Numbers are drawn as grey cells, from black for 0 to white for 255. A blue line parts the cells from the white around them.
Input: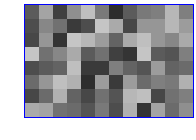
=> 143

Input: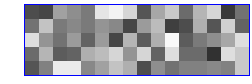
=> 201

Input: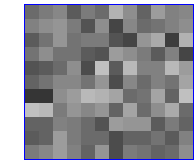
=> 142

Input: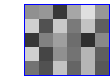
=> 88

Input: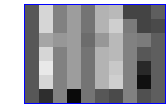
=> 94

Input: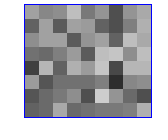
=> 176

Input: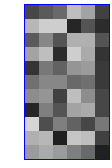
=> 32
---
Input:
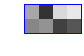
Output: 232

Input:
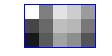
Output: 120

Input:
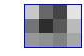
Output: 186

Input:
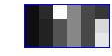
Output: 216

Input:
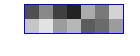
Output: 211

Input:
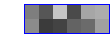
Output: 172
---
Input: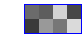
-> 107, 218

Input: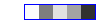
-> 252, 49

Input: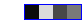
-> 11, 121

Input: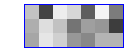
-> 194, 180

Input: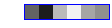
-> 99, 143

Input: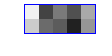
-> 241, 150
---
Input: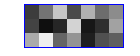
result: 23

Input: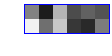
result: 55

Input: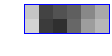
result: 103

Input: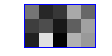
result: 24

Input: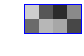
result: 183

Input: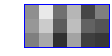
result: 190
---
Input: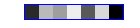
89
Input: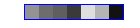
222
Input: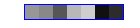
206
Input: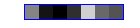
208
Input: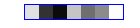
111
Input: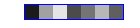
116
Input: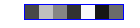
250
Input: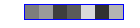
218
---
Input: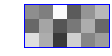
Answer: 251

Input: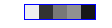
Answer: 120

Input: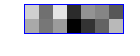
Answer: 228

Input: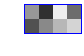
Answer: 238

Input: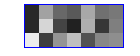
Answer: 104

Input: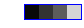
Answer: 92

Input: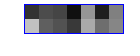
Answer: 69
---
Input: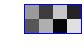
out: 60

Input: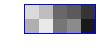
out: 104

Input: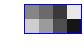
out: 106

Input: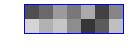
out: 170

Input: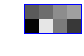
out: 109

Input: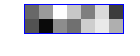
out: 127

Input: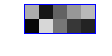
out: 98

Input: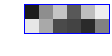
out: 88

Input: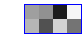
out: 145
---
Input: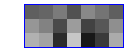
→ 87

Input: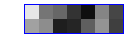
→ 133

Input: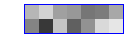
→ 124

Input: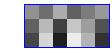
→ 158

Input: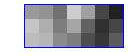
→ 48

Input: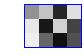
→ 210

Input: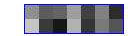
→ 130
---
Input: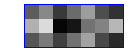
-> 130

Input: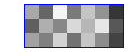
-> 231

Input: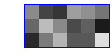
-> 96

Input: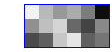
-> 68

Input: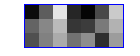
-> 122

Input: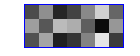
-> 11
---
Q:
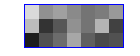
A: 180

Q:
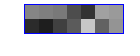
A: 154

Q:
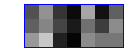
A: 152

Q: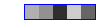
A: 145

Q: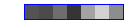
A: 141

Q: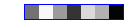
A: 177

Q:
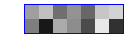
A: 198

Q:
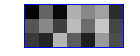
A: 181
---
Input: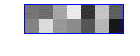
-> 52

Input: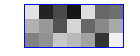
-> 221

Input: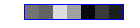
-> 8

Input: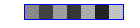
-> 172

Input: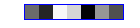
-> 3

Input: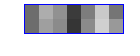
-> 125

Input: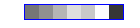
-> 201
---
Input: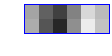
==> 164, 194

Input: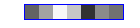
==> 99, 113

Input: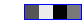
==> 85, 120

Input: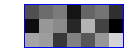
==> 80, 212

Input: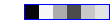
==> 7, 227

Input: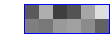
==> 90, 98
